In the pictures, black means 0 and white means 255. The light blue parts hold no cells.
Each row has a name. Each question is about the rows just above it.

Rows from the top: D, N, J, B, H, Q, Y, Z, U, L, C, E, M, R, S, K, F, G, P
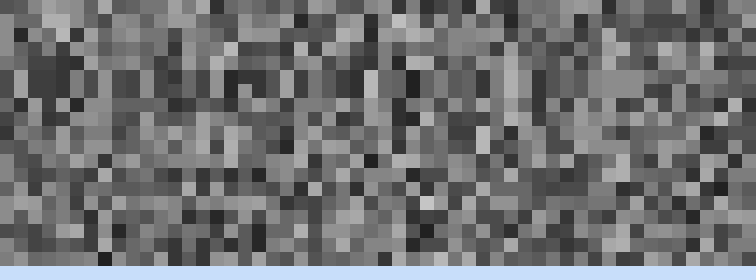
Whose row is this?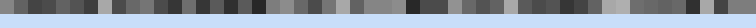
G
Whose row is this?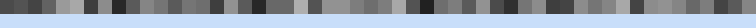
F
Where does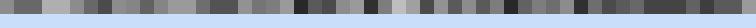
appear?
N
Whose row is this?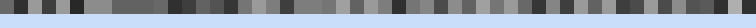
Z
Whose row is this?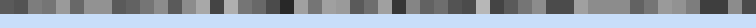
C

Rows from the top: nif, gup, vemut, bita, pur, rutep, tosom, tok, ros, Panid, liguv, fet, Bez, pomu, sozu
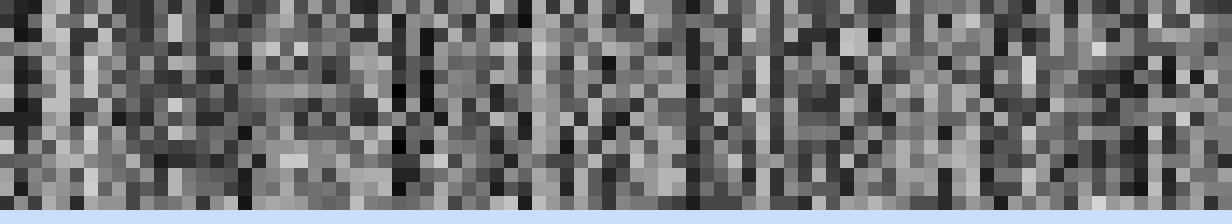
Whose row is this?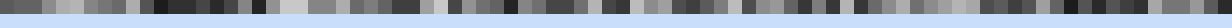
fet
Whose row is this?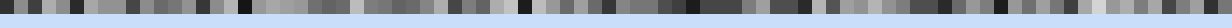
sozu
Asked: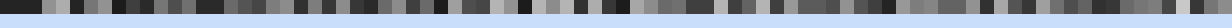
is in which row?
ros
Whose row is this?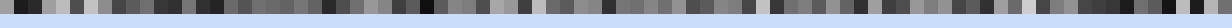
rutep

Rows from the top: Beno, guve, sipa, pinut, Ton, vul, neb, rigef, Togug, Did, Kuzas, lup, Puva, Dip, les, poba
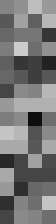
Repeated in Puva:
[69]
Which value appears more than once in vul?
[88]
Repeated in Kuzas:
[169]

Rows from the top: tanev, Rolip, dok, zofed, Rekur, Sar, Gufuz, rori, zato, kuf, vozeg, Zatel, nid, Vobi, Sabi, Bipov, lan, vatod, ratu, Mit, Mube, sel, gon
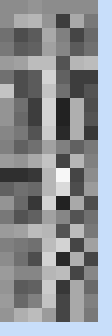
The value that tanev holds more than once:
[140]
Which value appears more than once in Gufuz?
[195]
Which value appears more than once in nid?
[47]
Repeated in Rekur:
[188]
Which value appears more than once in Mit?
[134]

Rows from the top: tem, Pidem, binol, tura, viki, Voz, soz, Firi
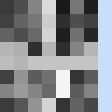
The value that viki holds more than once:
[196]
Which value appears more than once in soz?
[132]
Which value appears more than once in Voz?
[92]
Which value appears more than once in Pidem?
[65]
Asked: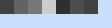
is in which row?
Pidem
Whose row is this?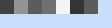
Voz

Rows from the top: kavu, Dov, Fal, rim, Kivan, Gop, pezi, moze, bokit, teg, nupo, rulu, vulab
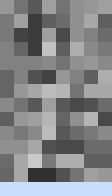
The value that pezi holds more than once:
[167]
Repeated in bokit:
[181]

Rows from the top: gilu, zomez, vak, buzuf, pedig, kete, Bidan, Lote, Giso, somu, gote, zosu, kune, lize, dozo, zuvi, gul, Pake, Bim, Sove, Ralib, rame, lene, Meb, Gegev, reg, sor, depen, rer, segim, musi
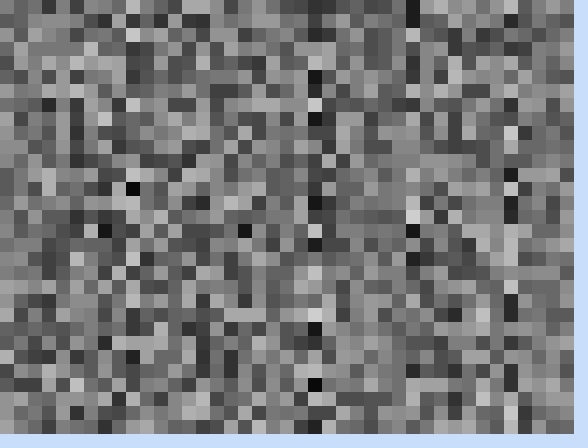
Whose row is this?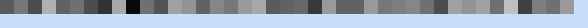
lize
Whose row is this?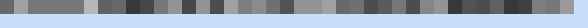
buzuf
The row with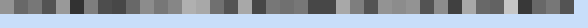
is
somu

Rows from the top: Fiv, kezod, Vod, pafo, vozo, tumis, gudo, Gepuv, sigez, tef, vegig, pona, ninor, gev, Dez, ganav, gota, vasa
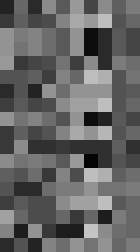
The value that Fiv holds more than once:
[139]
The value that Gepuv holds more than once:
[161]
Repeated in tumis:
[83]
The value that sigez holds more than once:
[147]
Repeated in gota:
[29]
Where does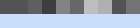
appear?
tumis
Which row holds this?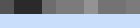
gev

